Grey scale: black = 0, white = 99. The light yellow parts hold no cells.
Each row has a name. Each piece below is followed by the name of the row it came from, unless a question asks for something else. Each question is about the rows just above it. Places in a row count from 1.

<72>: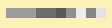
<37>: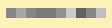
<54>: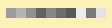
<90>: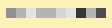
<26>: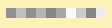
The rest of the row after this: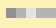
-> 83 88 21 70 30
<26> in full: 56 74 56 70 52 65 97 79 52 92
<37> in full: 52 65 52 47 47 56 79 38 52 74
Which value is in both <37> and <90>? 56
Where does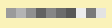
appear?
<54>
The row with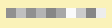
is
<26>

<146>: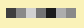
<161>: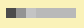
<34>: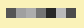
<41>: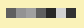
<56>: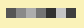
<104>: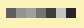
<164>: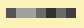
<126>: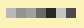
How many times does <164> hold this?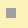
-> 2
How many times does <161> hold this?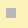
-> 4
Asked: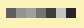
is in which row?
<104>
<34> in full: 33 62 67 45 15 72 29
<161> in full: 29 57 76 72 72 72 72
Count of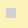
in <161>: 0

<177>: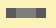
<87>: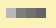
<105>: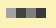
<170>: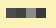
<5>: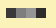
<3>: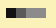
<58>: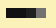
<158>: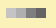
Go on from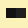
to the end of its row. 44
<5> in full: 22 49 58 17
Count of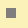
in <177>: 2
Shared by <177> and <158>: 49

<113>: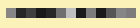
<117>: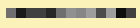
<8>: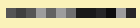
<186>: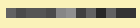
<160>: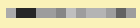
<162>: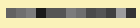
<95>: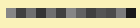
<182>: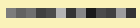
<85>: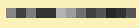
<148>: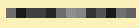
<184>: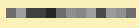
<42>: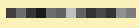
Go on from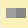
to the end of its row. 74 61 70 70 61 38 61
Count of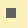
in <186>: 3
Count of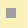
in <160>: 5
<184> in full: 43 61 25 25 15 43 56 52 61 29 61 56 43
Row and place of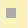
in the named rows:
<160>, 1
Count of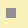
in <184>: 2

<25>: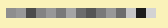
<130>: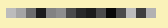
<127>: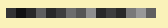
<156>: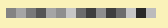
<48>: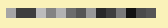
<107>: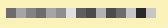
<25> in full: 55 59 29 51 59 47 64 42 33 47 59 42 77 11 82
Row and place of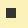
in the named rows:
<127>, 1
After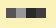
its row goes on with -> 47 7 29 33
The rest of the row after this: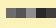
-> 16 47 59 37
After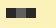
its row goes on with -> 24 42 33 55 16 24 16 47 59 37

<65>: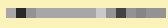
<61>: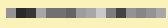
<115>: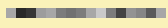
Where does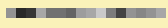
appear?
<61>
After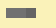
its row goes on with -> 61 65 78 48 26 57 52 57 65
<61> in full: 57 16 21 65 44 44 39 61 65 78 48 26 57 52 57 65
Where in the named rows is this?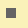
<61>, 7
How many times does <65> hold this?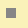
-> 1

